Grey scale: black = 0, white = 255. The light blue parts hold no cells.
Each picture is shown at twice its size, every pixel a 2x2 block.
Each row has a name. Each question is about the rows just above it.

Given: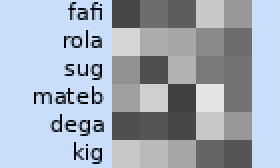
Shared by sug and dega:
[79]
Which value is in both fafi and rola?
[109]
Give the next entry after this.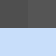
[71]
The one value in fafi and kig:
[200]
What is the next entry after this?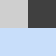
[228]

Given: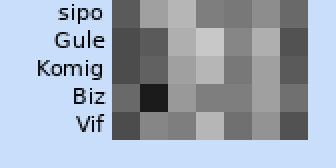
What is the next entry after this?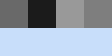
[126]
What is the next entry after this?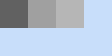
[120]
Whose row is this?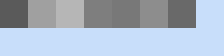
sipo

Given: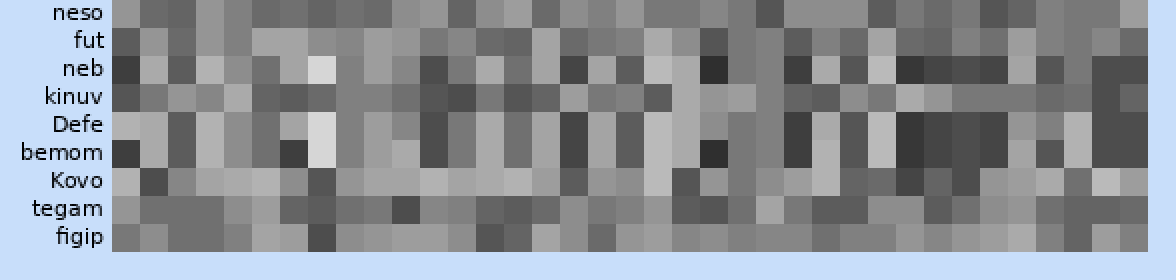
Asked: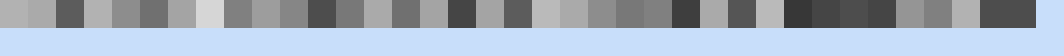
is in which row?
Defe
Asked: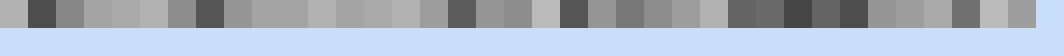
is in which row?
Kovo
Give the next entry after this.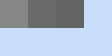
[164]
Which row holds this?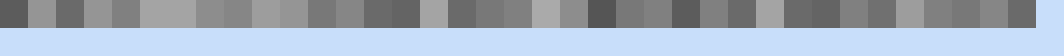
fut
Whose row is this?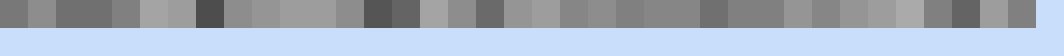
figip
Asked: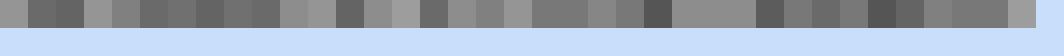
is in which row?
neso

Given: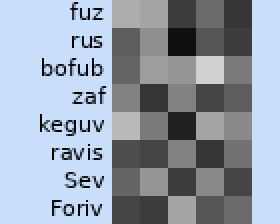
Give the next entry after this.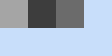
[53]
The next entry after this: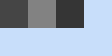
[114]
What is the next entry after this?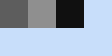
[85]
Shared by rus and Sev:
[61]
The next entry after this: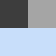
[85]
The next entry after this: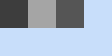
[107]

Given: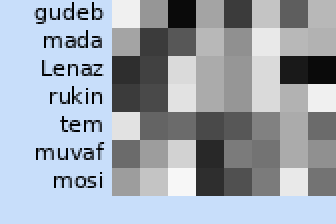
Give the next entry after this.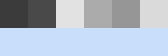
[178]
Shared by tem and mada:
[87]
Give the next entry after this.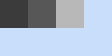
[144]
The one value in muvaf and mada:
[144]
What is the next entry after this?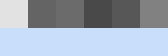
[171]
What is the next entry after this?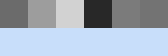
[171]
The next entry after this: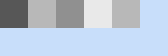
[178]

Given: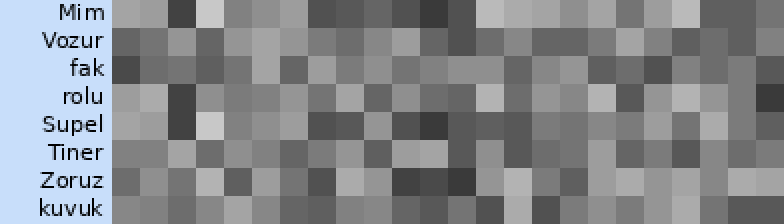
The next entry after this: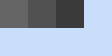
[81]
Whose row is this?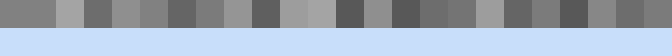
Tiner
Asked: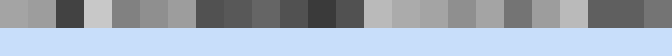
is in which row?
Mim

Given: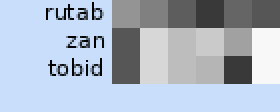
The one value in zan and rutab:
[86]
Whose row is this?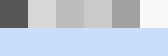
zan

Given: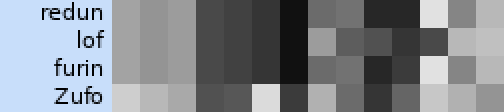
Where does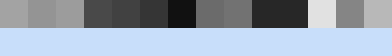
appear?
redun
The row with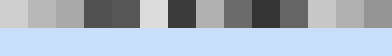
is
Zufo
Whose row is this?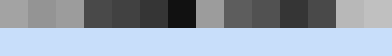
lof
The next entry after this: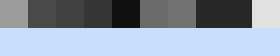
[133]

